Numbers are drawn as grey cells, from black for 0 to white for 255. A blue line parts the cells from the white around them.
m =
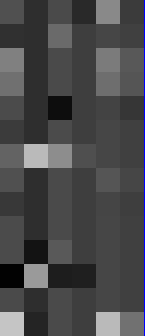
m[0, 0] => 80
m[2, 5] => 88
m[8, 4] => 69
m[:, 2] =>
[74, 106, 74, 74, 13, 75, 141, 74, 74, 74, 89, 29, 74, 74]
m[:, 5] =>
[59, 64, 88, 85, 54, 64, 64, 70, 62, 64, 64, 64, 64, 113]
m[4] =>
[75, 46, 13, 62, 67, 54]
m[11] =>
[2, 154, 29, 31, 70, 64]
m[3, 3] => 62
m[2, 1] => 46
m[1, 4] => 70
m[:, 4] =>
[137, 70, 123, 110, 67, 70, 70, 85, 69, 70, 70, 70, 70, 186]
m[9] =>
[75, 46, 74, 62, 70, 64]
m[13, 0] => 197
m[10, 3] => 62
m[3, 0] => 112
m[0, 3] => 41
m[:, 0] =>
[80, 48, 128, 112, 75, 59, 99, 80, 56, 75, 75, 2, 74, 197]

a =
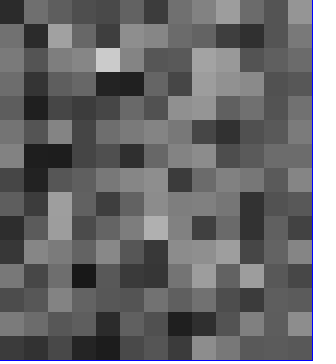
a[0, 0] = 43
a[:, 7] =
[112, 107, 89, 70, 144, 120, 131, 59, 126, 129, 140, 116, 95, 31, 59]
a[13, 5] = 96
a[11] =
[120, 71, 110, 24, 88, 58, 54, 116, 157, 98, 157, 88, 71]
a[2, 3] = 134
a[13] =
[123, 108, 87, 94, 43, 96, 80, 31, 47, 83, 128, 93, 141]
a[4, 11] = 83
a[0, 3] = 78
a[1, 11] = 84
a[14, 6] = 85
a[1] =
[113, 43, 161, 103, 62, 142, 134, 107, 99, 62, 48, 84, 121]
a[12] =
[76, 87, 131, 99, 87, 84, 114, 95, 113, 77, 59, 94, 91]
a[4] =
[93, 31, 70, 60, 70, 105, 81, 144, 149, 96, 112, 83, 113]
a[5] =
[116, 84, 132, 69, 110, 122, 132, 120, 70, 49, 80, 89, 123]
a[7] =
[70, 34, 86, 95, 120, 134, 142, 59, 107, 129, 119, 90, 133]
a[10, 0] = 55
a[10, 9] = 158
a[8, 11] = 82
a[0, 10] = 107
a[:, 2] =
[94, 161, 126, 94, 70, 132, 29, 86, 158, 157, 123, 110, 131, 87, 72]
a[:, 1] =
[111, 43, 84, 52, 31, 84, 30, 34, 60, 91, 134, 71, 87, 108, 50]
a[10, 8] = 143
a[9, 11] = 96
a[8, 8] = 128
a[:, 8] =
[130, 99, 163, 157, 149, 70, 140, 107, 128, 64, 143, 157, 113, 47, 141]
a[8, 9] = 118
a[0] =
[43, 111, 94, 78, 73, 98, 60, 112, 130, 157, 107, 84, 149]
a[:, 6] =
[60, 134, 86, 101, 81, 132, 103, 142, 140, 176, 56, 54, 114, 80, 85]
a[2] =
[122, 84, 126, 134, 203, 132, 86, 89, 163, 153, 83, 95, 107]

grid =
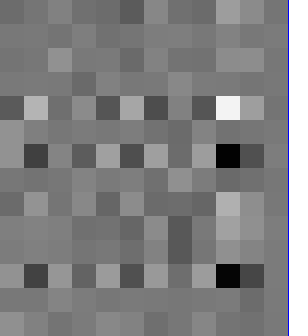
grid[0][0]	108
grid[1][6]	125
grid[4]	[90, 180, 111, 139, 85, 166, 77, 129, 85, 243, 158, 116]
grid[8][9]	176
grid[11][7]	110
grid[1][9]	130
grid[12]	[120, 120, 132, 124, 119, 122, 121, 119, 121, 123, 108, 122]
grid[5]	[146, 127, 119, 123, 120, 125, 114, 107, 131, 114, 118, 121]
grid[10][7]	88
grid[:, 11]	[117, 123, 119, 120, 116, 121, 125, 119, 120, 125, 123, 123, 122, 121]
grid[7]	[119, 115, 119, 131, 122, 126, 112, 144, 124, 106, 112, 119]
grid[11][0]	146
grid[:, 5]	[91, 117, 106, 120, 166, 125, 78, 126, 140, 102, 110, 80, 122, 130]
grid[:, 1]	[117, 121, 119, 122, 180, 127, 64, 115, 147, 130, 128, 66, 120, 129]
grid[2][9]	140
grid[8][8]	102
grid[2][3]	121
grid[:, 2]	[129, 116, 145, 121, 111, 119, 132, 119, 117, 127, 125, 150, 132, 116]
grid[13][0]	144
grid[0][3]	112
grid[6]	[146, 64, 132, 92, 160, 78, 159, 108, 157, 2, 80, 125]
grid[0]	[108, 117, 129, 112, 108, 91, 135, 112, 107, 157, 139, 117]
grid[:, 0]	[108, 120, 116, 121, 90, 146, 146, 119, 107, 127, 124, 146, 120, 144]

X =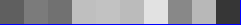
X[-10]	95
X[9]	54
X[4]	194
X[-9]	123

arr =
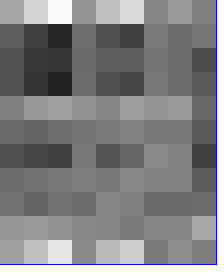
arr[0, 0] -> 165
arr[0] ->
[165, 212, 250, 148, 191, 219, 132, 153, 127]
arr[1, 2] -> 38
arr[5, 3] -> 117
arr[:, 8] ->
[127, 118, 76, 91, 105, 90, 65, 93, 108, 168, 125]
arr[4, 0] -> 127
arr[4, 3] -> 144
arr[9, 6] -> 132
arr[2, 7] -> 108
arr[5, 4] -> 123
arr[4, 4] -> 132
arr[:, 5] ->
[219, 63, 94, 72, 157, 130, 102, 135, 127, 123, 207]
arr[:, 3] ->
[148, 112, 106, 108, 144, 117, 121, 126, 108, 136, 138]
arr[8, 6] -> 106
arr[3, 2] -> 35
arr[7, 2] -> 120
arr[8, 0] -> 114
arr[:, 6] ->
[132, 124, 116, 122, 147, 120, 137, 130, 106, 132, 123]
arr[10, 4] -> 186
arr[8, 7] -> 106
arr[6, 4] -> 86
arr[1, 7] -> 109
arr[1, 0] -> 95

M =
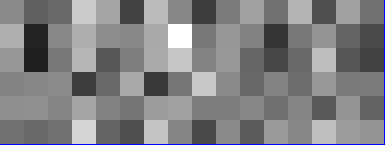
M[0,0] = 138
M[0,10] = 160
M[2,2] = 120
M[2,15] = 66
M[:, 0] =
[138, 175, 150, 131, 143, 113]
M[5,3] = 212
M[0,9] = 123
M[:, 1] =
[96, 35, 31, 135, 144, 105]
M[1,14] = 100
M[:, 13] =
[79, 148, 189, 152, 89, 192]
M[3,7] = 119
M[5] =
[113, 105, 113, 212, 101, 79, 197, 133, 72, 137, 91, 154, 134, 192, 156, 147]
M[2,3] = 181
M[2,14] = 85
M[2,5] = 126
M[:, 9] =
[123, 151, 153, 138, 124, 137]
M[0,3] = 202
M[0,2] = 105
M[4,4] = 129
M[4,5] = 117
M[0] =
[138, 96, 105, 202, 166, 66, 187, 134, 61, 123, 160, 114, 180, 79, 160, 113]
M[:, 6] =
[187, 169, 171, 56, 156, 197]
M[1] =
[175, 35, 136, 174, 141, 136, 169, 254, 120, 151, 130, 53, 120, 148, 100, 75]
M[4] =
[143, 144, 133, 166, 129, 117, 156, 161, 124, 124, 135, 111, 133, 89, 147, 98]
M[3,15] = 123
